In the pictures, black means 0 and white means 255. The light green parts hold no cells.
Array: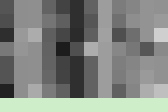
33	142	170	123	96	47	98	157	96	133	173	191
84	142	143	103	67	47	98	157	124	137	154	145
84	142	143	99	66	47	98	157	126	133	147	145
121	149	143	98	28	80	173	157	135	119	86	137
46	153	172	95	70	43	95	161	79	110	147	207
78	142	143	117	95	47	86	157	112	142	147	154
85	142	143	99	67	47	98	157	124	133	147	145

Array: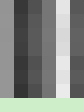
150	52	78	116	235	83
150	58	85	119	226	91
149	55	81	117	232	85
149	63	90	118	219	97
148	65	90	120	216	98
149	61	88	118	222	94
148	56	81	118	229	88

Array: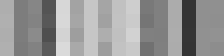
176	123	130	90	218	169	198	157	194	201	113	128	172	52	145	141
174	125	139	79	211	158	198	174	192	210	128	127	173	53	145	146
176	125	131	88	216	166	198	161	194	203	117	128	172	52	144	143
174	125	134	84	215	163	198	165	193	206	121	128	172	52	144	144

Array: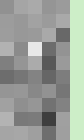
165	167	159	110	159
179	121	123	62	160
161	143	150	114	130
149	151	136	146	118
109	118	131	102	125
127	149	171	88	154
178	139	232	108	147
157	152	154	169	104
156	152	162	155	169
145	165	170	149	155

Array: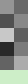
99	172
41	123
200	95
80	136
149	105

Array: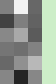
134	36	135
104	144	184
117	111	130
136	169	91
66	127	98
128	242	103

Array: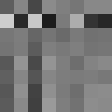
91	137	64	154	126	114	141	138
87	144	66	144	123	110	138	140
96	134	85	134	125	123	125	120
88	148	73	148	126	110	131	137
116	124	92	127	121	127	116	118
119	125	102	117	106	122	113	115
205	41	200	28	123	173	52	39
94	134	71	139	127	118	136	136
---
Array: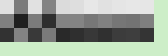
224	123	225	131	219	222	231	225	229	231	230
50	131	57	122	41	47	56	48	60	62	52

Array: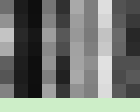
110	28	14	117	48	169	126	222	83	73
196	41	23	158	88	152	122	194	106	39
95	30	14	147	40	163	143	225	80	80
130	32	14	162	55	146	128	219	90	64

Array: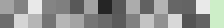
163	130	233	132	127	88	162	37	88	172	97	180	102	100	233

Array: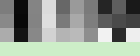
125	10	132	219	103	154	122	37	94	25
172	20	136	210	180	186	142	242	42	238

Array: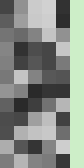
69	145	203	209	50
116	106	131	196	145
128	65	86	70	122
148	130	42	53	52
76	71	159	190	65
173	86	52	132	206

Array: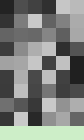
35	78	65	48	198	186
100	107	104	133	95	168
162	166	198	65	193	32
59	190	70	118	62	74
54	201	40	144	167	101
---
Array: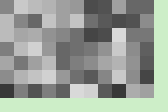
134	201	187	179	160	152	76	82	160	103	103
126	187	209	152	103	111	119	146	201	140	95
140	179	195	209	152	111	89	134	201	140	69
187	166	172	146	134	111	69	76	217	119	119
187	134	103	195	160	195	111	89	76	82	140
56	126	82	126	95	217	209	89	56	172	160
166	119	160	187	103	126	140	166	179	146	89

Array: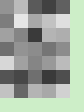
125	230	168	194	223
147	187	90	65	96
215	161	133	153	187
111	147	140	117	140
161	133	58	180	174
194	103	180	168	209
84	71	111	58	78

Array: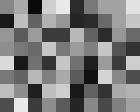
78	233	59	142	91	37	135	72	128	162
24	190	98	178	150	37	43	105	162	198
135	170	10	206	233	43	120	162	162	225
190	142	30	190	206	24	98	51	170	178
142	120	105	198	120	156	128	198	84	51
120	98	184	128	170	91	17	212	135	78
150	91	156	59	59	184	98	43	150	105
218	24	113	51	198	113	30	156	59	206

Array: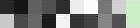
201	73	104	27	244	52	67	134	81
39	21	96	81	46	236	252	118	209

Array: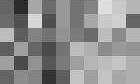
94	159	101	74	115	188	175	139	153	147
101	139	131	52	94	195	159	195	167	175
188	94	131	115	147	123	107	188	139	181
107	80	214	80	153	115	167	201	207	101
159	74	147	87	123	159	181	188	195	175
101	44	167	107	153	115	131	222	201	181

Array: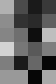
153	153	6	169
211	119	89	126
133	111	14	190
177	75	26	57
141	50	42	95
126	26	103	6

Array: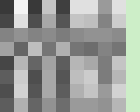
57	244	57	196	63	224	224	154	224
70	224	78	168	85	196	190	131	204
78	210	85	168	93	176	196	154	210
93	204	78	168	85	190	204	124	182
70	182	101	162	93	182	168	124	196
93	176	101	146	109	154	154	146	182
131	146	131	139	124	139	146	146	139
162	101	190	117	176	117	109	131	117
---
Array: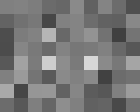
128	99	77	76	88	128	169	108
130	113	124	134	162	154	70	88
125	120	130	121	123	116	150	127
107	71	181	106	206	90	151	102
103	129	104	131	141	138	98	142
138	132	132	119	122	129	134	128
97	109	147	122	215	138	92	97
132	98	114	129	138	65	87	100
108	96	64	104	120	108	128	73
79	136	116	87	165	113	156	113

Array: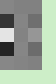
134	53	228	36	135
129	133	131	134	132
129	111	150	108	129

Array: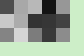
78	201	132
168	172	213
184	51	124
19	54	57
151	66	140

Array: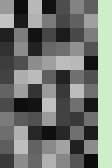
153	194	31	49	61	66	99	75	123	110	93	58
12	26	125	140	79	174	158	14	91	176	190	141
185	179	18	33	141	187	52	19	81	38	98	103
18	122	70	104	159	96	155	192	155	15	137	177
77	70	27	111	188	34	57	65	66	39	163	135
131	97	72	145	184	112	189	111	57	112	32	85
94	160	125	84	16	80	111	20	112	28	140	11

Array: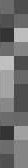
108	80	52	108	192	164	164	136	108	52	108	80
76	104	188	132	76	104	76	76	104	160	132	132

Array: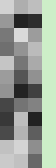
210	152	120	111	197	156	147	70	56	74	193	202
174	35	218	147	118	85	35	116	190	180	212	193
190	45	156	187	170	145	64	130	34	94	142	103

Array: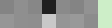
132	150
143	143
135	142
31	200
138	149
132	153
146	140
